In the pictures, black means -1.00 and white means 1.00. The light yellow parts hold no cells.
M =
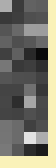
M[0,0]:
0.36
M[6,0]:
-0.33
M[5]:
[-0.07, -0.55, -0.51, -0.64]
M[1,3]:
-0.36
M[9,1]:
-0.48
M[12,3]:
-0.79
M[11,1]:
-0.16
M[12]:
[-0.05, -0.31, -0.66, -0.79]
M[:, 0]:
[0.36, -0.55, -0.33, -0.23, -0.50, -0.07, -0.33, -0.47, -0.45, -0.47, -0.09, -0.08, -0.05]
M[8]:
[-0.45, -0.65, 0.30, -0.43]
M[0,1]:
-0.54
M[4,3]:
-0.92
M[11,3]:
0.36
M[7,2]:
-0.11
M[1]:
[-0.55, -0.51, -0.38, -0.36]
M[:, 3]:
[-0.26, -0.36, 0.23, -0.18, -0.92, -0.64, -0.48, -0.57, -0.43, -0.44, -0.39, 0.36, -0.79]

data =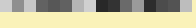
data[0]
0.61
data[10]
-0.17
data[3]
-0.23
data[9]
-0.60
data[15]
0.48
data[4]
-0.32

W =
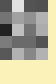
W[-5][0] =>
-0.36
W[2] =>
[-0.73, 0.50, -0.10, 0.35]
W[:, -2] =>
[-0.35, 0.14, -0.10, -0.17, 0.06]
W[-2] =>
[-0.03, -0.17, -0.17, -0.35]
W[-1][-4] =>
-0.32

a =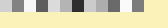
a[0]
0.64
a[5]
0.41
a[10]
0.96
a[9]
-0.18

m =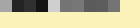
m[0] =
0.30
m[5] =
-0.09

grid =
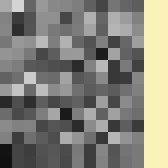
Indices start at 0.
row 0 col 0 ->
0.33
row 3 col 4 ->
-0.01
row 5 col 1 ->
-0.02
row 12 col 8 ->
0.05
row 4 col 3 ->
-0.44
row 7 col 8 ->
-0.21
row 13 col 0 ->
-0.87
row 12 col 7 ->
-0.53
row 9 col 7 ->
0.36
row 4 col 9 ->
0.28
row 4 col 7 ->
-0.30
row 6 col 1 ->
-0.14
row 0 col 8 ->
-0.46
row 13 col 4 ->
-0.30
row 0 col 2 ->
-0.21
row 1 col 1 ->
-0.54
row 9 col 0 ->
-0.15
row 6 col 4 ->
-0.16
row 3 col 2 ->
0.14
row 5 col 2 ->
-0.30
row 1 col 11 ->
0.01
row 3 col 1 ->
0.19
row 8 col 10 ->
0.09
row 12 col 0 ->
-0.85
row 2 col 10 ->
0.35
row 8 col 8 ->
0.25
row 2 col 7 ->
0.28
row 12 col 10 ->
-0.09
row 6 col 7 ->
-0.24
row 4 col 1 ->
0.12
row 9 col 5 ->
-0.80
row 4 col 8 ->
-0.78
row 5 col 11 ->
-0.48
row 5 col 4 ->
-0.39
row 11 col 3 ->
-0.28
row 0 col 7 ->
-0.25
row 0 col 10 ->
-0.21
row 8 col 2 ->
-0.64

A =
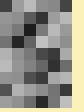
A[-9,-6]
-0.49
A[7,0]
-0.36
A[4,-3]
-0.43
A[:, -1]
[-0.47, 0.44, 0.20, 0.12, 0.33, -0.15, 0.41, -0.55, 0.48]
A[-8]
[0.17, 0.12, -0.29, -0.60, 0.23, 0.44]
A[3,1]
-0.71
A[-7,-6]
0.12
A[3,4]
0.31
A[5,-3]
-0.19
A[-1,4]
-0.08
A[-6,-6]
-0.10
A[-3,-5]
0.12
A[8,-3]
-0.68
